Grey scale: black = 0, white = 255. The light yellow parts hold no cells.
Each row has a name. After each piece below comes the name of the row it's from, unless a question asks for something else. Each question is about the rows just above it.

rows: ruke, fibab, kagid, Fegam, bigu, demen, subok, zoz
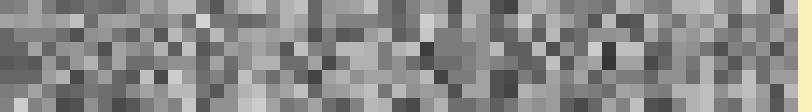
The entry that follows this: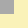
[156]
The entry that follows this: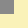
[162]
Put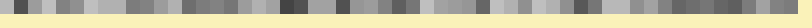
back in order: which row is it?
ruke
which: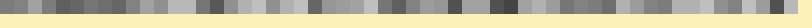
ruke

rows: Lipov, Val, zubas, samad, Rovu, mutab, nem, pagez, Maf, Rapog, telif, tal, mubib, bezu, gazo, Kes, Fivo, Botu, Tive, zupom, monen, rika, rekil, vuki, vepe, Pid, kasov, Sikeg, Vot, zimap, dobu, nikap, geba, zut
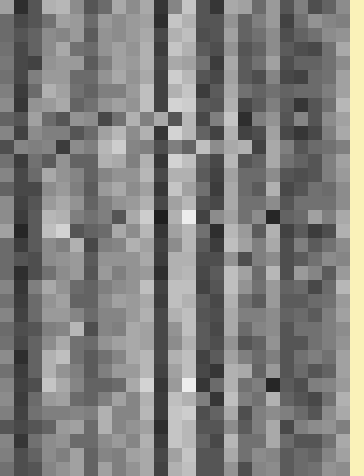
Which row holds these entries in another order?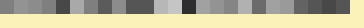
dobu
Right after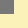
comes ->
[72]
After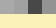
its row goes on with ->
[191  91  72 169 107 133 140  85 113 113 127 140]
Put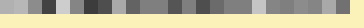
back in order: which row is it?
zimap
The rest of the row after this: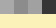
[197 161 113  60 169 107  91 177  72  85 113 107 140]
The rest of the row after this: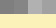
[ 66 140 183  91  60 191 161 127 169  78 127  91 113 140]
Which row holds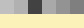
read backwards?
zut

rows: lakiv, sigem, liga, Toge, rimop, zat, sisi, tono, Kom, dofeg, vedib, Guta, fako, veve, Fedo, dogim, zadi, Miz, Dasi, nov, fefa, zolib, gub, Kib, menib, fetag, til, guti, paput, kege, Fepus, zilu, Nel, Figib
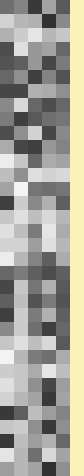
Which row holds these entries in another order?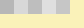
dogim
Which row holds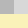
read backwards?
dogim

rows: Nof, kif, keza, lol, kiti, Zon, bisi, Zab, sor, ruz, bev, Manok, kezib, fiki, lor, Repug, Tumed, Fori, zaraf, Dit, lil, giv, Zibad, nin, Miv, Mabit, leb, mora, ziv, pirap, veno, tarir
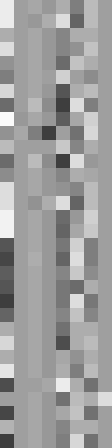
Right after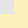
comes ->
[159]
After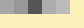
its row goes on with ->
[159]
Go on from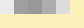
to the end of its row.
[100 187 159]
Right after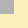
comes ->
[159]
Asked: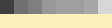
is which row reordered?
tarir
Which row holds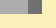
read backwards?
nin

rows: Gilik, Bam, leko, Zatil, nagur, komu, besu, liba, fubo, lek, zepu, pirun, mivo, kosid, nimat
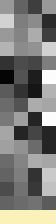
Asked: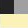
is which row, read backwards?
fubo
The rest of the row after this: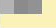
[210]

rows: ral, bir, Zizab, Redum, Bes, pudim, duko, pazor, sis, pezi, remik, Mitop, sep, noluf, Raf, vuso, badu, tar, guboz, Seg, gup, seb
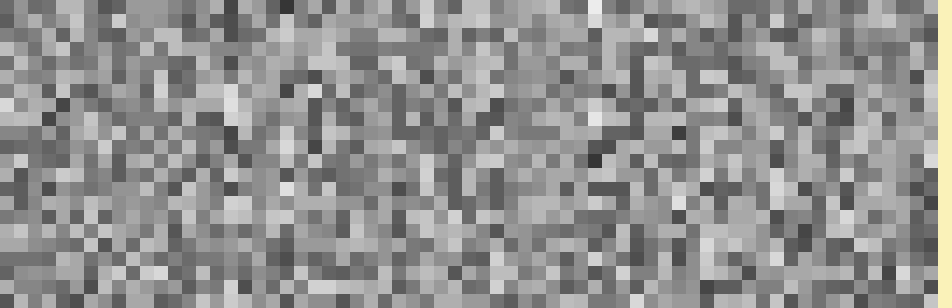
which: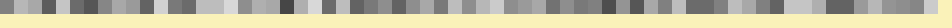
duko
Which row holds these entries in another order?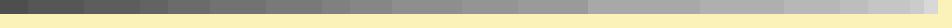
tar
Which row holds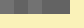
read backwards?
pezi
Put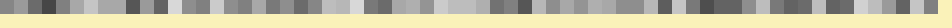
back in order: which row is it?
duko
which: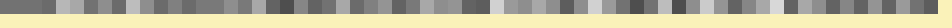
guboz
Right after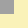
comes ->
[99]

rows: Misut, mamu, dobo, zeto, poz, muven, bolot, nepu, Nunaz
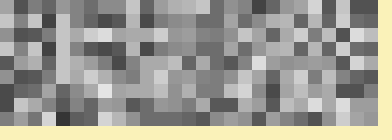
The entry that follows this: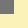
[212]
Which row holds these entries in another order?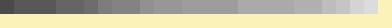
poz
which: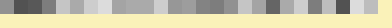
dobo
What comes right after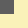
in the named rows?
[101]
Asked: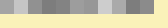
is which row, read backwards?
muven
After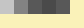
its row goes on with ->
[182  74 125 139 145 109 109 164 109 151 176 182 101 182 101 205 109 101]
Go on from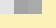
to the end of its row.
[170 189 145 176 125 125 189 212 139  74 164 189 157 170  82  82 125]

